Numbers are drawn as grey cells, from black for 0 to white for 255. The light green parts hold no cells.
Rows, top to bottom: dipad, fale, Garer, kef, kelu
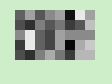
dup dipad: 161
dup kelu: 183
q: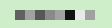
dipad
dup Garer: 138
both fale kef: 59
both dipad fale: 87

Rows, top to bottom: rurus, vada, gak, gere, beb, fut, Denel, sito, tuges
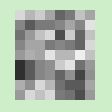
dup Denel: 144
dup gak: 194
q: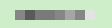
vada
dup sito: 90
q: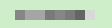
gere
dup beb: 183

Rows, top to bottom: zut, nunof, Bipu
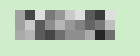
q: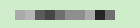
Bipu
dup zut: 222
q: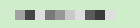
zut

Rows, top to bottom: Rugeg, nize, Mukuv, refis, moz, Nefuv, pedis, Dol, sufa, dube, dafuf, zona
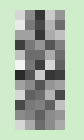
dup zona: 170
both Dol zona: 139
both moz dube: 191

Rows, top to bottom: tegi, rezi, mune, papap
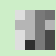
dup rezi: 181
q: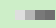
tegi
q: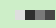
papap
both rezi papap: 121

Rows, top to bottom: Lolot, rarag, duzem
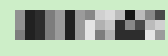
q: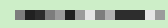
duzem
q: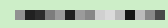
Lolot
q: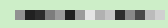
rarag

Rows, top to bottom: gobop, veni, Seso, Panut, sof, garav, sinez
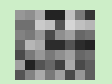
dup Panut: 44
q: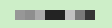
gobop
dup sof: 121
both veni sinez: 84

